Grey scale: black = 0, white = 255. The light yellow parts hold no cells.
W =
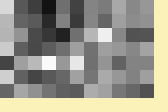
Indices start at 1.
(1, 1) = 216
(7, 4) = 115
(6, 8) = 170
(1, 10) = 136
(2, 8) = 101
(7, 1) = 101
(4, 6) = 159
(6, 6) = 161
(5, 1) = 68
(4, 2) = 95
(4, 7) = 113
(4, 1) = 203
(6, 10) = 130
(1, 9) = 168
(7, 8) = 161
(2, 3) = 90
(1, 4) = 19
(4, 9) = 151
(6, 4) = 89
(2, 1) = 183
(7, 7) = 172
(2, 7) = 134

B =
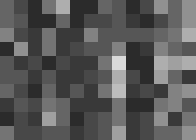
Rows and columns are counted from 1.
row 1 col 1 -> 101
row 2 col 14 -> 145
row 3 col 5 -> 57
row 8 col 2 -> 86
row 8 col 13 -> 130
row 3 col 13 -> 116
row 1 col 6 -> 43
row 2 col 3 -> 43
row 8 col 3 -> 72
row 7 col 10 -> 57
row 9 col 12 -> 145
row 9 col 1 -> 43
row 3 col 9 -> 86
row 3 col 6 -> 57
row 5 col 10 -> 43
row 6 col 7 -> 72
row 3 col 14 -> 174
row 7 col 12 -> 57
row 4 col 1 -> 43
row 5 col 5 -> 72
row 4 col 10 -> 43
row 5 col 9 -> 218
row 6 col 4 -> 86
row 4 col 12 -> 130
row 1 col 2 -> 72
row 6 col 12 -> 160
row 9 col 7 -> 72
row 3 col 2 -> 72
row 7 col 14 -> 145
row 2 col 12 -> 72
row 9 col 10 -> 57
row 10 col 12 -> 101
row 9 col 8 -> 86
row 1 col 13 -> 101

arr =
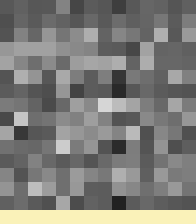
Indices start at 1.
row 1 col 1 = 88
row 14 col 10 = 135
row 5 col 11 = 173
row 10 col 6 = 151
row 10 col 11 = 80
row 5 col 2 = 134
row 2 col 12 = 119
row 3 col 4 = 150
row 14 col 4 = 156
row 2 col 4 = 107
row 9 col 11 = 137
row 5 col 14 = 100
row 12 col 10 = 126
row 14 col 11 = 111
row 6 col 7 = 92
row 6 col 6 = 125
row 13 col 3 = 119
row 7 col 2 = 100
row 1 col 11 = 102
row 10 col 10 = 186
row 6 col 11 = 110
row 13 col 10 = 153
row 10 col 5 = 163
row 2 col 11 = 101
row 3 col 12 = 175
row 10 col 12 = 135
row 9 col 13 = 110
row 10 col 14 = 80
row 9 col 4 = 116
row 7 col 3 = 84
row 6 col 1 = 84
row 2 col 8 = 89
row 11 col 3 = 103
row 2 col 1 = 79
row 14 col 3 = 189
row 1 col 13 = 85
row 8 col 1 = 123

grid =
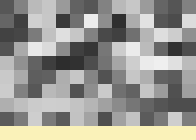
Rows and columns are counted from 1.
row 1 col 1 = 87
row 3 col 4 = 193
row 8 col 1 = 175
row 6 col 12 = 98
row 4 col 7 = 54
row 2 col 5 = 57
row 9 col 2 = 123
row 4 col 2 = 170
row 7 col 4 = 185
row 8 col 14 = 77
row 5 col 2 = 145
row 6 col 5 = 174
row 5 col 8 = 115
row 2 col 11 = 226
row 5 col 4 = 62
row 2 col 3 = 208
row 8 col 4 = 206
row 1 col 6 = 98
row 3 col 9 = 64
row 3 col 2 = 70
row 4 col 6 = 64
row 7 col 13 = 80
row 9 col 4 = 122
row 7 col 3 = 87
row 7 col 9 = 112
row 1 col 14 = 129
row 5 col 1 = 189
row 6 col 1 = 201
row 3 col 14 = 144
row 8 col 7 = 181
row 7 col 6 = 82
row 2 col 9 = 47
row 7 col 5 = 176
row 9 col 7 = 163
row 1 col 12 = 101

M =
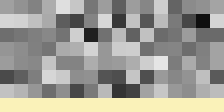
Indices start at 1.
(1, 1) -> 160
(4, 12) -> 131
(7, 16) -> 188
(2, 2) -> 210
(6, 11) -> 79
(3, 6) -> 207
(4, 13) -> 133
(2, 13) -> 122
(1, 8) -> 157
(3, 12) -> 107
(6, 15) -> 191
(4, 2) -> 141
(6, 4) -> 214
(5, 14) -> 171
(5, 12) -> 229
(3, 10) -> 97
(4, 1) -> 149
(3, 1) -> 110
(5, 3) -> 136
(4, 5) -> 171
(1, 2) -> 146
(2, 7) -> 132
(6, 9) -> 78
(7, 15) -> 174
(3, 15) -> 105
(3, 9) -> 186
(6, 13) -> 135
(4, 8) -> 151
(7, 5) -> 142
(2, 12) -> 187
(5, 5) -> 132
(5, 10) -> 173
